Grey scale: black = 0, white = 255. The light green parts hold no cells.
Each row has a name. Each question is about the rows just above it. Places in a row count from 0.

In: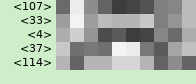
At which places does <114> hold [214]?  4 5
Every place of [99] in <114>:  1 7 9
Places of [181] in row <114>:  0 2 3 6
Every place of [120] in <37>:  2 6

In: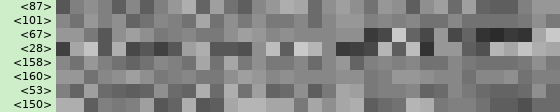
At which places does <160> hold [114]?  2 29 33
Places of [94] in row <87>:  4 6 13 25 31 32
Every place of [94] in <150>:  2 11 22 31 32
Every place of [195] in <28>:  2 33
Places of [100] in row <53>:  1 4 6 9 15 26 31 32

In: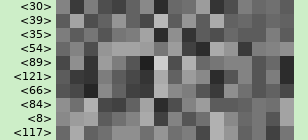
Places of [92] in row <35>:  1 10 13 14 16
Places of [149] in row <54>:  3 12
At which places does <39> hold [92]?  0 8 10 14

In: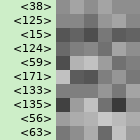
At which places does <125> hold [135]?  0 1 5
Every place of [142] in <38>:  0 2 4 5
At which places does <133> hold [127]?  0 1 2

